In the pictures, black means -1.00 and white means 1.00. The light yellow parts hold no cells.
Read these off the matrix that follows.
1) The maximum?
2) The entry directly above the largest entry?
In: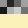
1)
0.59
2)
-0.23

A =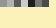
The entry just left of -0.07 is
-0.76
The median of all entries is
-0.07

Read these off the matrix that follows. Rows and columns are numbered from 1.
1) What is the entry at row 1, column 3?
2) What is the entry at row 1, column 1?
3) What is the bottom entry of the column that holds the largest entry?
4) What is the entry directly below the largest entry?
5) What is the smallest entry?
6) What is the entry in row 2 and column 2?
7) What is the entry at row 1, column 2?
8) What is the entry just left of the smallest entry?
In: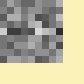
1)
0.02
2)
-0.08
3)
-0.29
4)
0.26
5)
-0.65
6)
-0.19
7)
0.26
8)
0.37

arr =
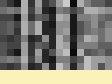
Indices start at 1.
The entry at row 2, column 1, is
-0.13
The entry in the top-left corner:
-0.35
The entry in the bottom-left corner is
-0.47
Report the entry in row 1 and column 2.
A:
-0.59
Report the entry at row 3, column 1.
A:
-0.47
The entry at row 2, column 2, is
-0.01
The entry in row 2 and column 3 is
-0.13
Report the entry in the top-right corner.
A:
-0.47
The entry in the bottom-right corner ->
0.11
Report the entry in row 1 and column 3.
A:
-0.81
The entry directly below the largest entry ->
-0.13
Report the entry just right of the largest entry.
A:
-0.91

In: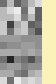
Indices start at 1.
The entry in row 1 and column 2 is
0.46
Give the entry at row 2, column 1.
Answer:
0.46
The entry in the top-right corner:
0.71
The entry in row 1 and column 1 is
-0.12
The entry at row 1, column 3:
-0.25
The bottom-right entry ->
0.58
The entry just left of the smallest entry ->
-0.12
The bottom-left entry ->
0.71
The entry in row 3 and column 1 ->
0.46
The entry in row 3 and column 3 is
0.71
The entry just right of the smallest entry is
0.01
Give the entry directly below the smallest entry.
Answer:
0.22
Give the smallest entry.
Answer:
-0.71
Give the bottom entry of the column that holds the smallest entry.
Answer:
-0.12

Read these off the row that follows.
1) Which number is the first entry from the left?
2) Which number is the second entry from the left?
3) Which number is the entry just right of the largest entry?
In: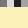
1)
-0.07
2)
0.73
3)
-0.73

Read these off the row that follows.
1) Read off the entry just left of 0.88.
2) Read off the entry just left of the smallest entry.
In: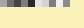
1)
-0.02
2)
-0.02

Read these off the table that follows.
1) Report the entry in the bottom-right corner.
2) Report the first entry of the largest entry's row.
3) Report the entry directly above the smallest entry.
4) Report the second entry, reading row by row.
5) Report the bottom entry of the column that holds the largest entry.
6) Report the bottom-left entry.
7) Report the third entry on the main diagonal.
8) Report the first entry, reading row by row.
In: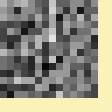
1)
-0.47
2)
-0.47
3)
-0.47
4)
0.10
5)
-0.36
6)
-0.36
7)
-0.01
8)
0.43

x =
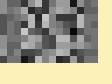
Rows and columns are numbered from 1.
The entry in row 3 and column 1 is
-0.34
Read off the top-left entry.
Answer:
0.12
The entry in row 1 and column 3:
-0.22
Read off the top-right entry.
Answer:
-0.09
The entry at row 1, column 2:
-0.22
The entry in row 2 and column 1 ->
0.12
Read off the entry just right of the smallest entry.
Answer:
-0.34
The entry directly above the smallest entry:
-0.44
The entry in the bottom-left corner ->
-0.44
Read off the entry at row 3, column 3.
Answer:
-0.09
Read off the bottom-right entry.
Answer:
-0.09
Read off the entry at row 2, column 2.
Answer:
-0.09
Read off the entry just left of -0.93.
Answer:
-0.22
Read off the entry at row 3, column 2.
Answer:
-0.22
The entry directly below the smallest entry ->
-0.34
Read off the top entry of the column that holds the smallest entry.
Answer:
-0.82
